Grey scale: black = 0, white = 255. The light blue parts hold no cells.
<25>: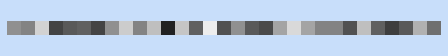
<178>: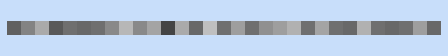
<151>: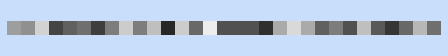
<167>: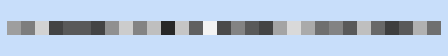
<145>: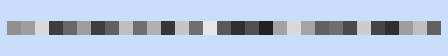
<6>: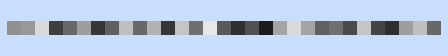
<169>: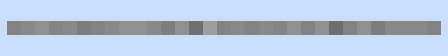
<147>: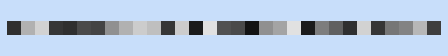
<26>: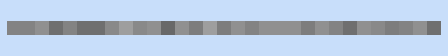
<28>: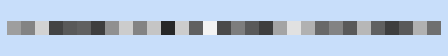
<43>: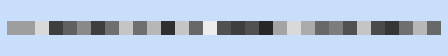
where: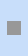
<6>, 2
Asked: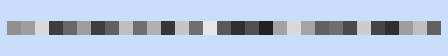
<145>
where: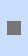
<147>, 28

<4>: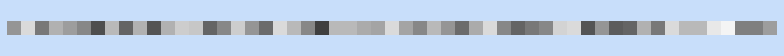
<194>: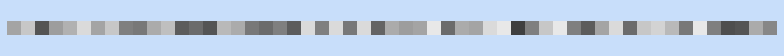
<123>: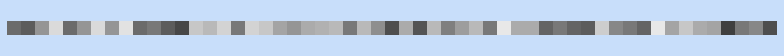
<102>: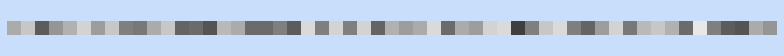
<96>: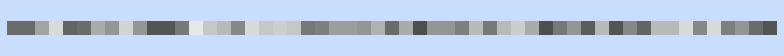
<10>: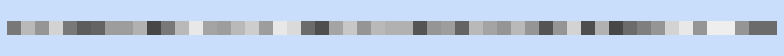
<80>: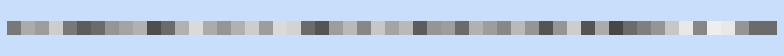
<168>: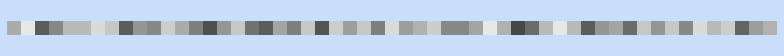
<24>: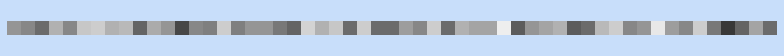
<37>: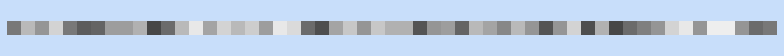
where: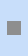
<123>, 27
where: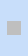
<194>, 12
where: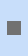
<168>, 18
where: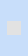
<123>, 9

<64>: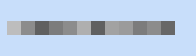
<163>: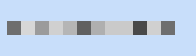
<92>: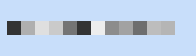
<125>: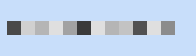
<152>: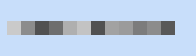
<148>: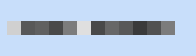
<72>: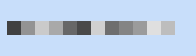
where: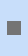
<92>, 5
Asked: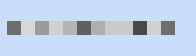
<163>
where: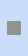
<72>, 2
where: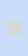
<163>, 2
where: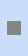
<72>, 9
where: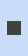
<72>, 1

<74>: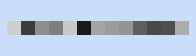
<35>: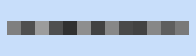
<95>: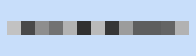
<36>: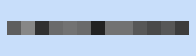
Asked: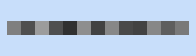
<35>
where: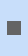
<95>, 12
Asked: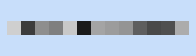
<74>
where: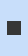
<95>, 8
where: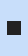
<36>, 7

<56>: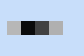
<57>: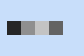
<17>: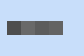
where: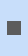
<17>, 3
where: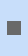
<17>, 2
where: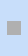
<56>, 4
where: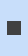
<56>, 3

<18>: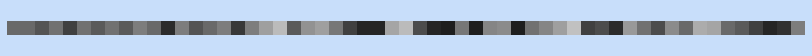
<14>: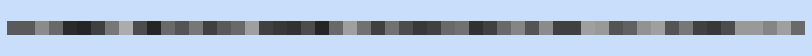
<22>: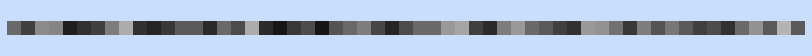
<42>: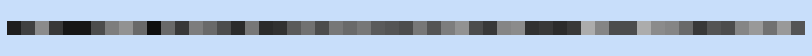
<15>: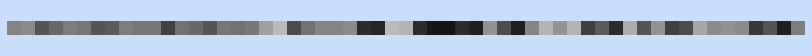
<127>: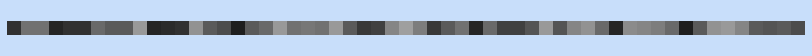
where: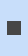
<22>, 27
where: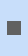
<14>, 45

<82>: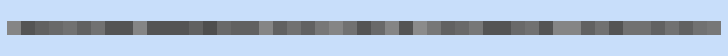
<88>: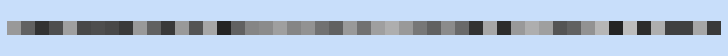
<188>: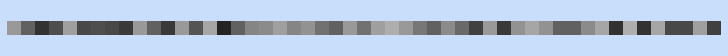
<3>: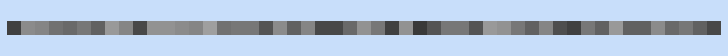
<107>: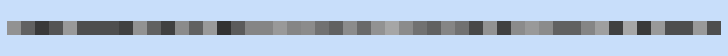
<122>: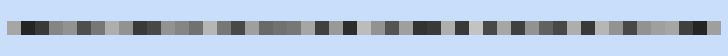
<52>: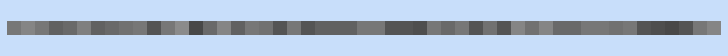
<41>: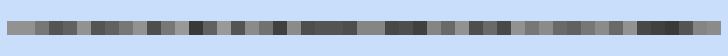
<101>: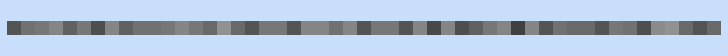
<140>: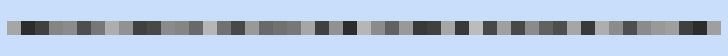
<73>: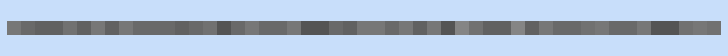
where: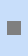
<52>, 6
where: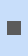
<107>, 17

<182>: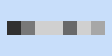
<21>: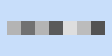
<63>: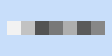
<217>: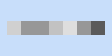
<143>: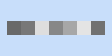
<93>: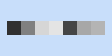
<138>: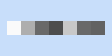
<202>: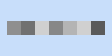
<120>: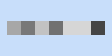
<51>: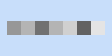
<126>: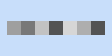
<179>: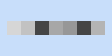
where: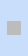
<21>, 6
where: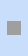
<126>, 1
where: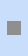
<202>, 1
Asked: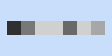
<182>
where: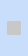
<138>, 5

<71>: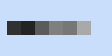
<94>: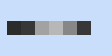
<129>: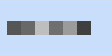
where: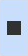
<71>, 1
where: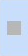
<94>, 4
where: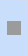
<129>, 5
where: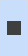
<129>, 6

